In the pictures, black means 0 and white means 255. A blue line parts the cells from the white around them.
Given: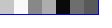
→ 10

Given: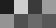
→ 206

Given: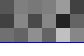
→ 127

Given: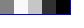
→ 198

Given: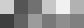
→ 199

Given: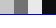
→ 114
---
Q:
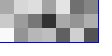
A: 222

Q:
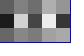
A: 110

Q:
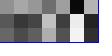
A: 151

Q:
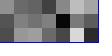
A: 99

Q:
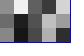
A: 96

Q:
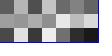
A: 79

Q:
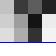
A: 93

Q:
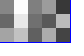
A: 127
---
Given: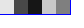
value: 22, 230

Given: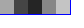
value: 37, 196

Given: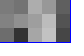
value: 158, 194

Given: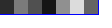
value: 21, 220

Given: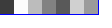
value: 130, 252

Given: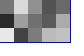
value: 112, 232

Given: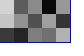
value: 80, 211

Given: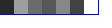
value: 87, 254

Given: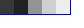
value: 147, 238
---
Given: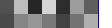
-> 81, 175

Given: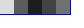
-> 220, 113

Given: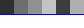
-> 47, 175

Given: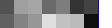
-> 82, 15

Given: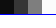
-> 13, 251

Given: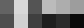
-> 99, 10

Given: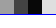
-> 159, 223
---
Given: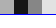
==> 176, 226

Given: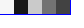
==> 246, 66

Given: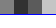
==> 128, 197

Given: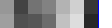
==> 151, 39

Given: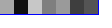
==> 168, 84

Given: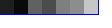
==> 31, 198

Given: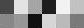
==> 71, 122

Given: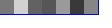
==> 120, 134

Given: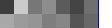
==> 61, 104
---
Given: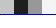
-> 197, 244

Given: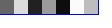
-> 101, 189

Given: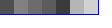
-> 79, 209

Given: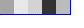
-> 166, 188

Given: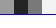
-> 156, 243

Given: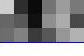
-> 206, 178
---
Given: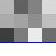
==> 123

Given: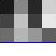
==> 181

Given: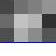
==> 174

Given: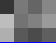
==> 89

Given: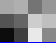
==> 63

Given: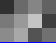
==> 168

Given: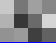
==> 154
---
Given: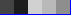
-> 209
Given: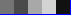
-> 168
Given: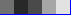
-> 74
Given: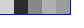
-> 135
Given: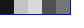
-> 218
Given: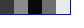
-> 8
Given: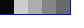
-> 172
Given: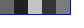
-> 195
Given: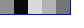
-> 218
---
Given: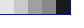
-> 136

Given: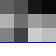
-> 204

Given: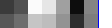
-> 45

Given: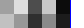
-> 138

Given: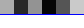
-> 85

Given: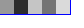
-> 116
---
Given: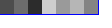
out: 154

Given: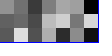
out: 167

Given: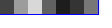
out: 29

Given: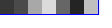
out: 102

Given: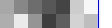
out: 68

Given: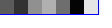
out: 110

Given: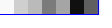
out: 165
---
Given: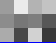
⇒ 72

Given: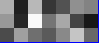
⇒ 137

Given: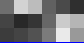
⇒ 123

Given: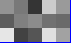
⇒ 85

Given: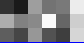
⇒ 82

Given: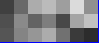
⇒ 113
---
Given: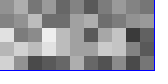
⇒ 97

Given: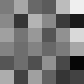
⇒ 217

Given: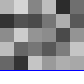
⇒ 148

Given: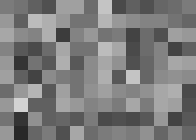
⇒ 152

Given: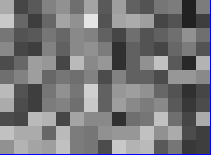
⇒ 111

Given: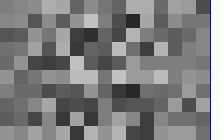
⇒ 134
